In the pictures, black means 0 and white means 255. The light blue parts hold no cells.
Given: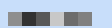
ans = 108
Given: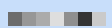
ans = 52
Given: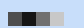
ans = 112
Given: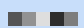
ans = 45
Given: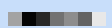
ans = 99
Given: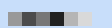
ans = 181
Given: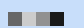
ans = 145
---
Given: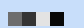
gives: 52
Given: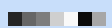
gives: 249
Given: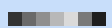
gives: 218
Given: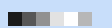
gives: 226
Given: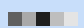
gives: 30
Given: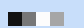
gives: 119
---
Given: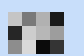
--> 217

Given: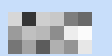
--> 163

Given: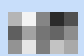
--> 229

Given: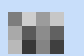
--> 56

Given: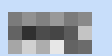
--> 208

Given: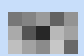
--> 162
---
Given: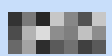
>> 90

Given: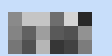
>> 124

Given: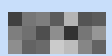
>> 99

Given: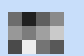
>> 88

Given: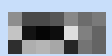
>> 100

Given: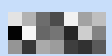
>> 90
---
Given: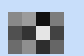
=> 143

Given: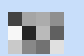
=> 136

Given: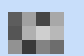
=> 58

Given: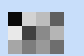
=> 125

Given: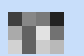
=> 98

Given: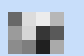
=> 126

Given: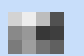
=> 158

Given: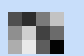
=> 233

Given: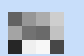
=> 239
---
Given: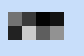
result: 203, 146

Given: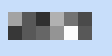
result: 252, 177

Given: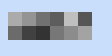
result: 191, 171

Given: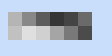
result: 223, 208

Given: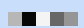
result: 244, 183

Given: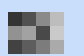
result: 202, 189

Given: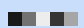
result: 237, 166

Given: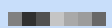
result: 197, 169

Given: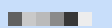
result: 237, 201

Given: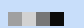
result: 210, 160
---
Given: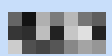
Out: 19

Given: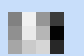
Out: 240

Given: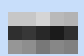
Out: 199

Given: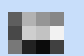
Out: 178

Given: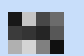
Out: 197

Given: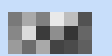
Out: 169

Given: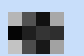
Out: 82

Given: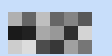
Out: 102
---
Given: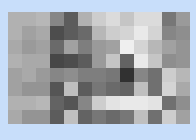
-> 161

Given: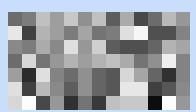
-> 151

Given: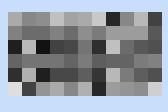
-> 207

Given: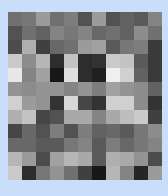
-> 155

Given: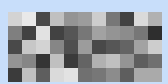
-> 170

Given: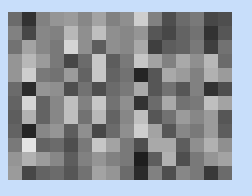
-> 107
